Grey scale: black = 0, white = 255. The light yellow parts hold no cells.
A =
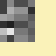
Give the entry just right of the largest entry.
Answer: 120
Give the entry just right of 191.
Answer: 229
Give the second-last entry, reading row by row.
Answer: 136
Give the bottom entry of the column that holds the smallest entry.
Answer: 64
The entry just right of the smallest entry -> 77
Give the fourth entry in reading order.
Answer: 77
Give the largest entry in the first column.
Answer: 191
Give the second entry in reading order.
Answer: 136
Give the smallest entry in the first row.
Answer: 64

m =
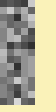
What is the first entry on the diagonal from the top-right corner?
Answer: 201
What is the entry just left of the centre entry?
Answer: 116
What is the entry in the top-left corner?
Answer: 75
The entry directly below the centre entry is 102
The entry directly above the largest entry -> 62
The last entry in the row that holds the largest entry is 88
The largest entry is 215
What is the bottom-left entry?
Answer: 88
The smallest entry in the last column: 49
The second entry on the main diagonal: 201
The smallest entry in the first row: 62
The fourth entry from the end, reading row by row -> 116
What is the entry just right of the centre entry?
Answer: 145
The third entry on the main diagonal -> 49
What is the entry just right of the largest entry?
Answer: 102

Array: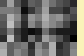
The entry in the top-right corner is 42
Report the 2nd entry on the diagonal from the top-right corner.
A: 42
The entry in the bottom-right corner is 136
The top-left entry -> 84
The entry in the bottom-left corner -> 175
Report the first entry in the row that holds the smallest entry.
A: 42
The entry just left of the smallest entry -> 42
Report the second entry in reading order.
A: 160
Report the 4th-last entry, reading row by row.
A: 175
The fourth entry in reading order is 42
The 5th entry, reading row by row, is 96
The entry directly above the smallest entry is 27

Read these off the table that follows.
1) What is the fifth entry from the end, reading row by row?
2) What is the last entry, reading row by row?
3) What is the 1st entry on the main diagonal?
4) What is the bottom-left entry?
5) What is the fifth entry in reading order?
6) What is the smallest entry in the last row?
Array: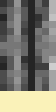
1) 77
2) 164
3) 50
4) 62
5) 37
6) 37

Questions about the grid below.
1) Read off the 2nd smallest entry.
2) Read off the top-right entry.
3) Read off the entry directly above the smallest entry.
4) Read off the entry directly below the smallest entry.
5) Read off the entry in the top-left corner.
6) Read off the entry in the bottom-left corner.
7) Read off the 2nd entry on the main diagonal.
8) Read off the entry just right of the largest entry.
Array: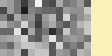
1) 45
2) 88
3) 60
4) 131
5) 168
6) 168
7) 156
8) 88

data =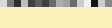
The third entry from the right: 19
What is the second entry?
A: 122
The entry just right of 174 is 161
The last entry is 136

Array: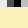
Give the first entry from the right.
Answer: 190
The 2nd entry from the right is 7
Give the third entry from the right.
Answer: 79

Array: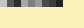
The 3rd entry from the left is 46
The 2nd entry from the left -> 87
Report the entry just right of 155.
75

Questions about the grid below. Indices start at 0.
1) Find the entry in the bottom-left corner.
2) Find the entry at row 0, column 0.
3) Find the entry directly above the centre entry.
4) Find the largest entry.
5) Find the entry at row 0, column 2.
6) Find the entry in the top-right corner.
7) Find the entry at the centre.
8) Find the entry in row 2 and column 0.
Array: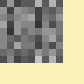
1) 78
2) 78
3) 134
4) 195
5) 66
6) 90
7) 134
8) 134

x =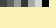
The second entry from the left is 98
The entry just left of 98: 67
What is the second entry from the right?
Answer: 213

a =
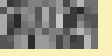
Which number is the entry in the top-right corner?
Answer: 113
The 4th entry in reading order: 97
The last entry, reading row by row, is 113
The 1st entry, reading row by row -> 169
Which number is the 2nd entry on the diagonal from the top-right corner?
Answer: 97
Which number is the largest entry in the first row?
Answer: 182
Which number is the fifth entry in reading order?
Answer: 128
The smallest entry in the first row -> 58
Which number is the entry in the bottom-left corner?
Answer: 85
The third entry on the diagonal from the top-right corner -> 113
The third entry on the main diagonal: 42
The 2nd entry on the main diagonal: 154
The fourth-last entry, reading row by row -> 72
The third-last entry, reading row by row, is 72
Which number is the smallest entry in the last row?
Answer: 42

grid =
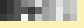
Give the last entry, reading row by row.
190
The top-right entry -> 203
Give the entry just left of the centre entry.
58
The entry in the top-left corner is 44
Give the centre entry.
100
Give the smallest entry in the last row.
58
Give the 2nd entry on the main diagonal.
58
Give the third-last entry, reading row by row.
233
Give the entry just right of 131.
145

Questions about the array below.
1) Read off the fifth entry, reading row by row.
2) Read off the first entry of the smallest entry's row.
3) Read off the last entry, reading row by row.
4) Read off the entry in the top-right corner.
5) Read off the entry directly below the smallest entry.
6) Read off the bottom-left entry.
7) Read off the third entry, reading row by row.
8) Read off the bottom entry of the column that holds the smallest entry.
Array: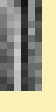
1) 151
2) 177
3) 137
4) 79
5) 35
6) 79
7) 93
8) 50
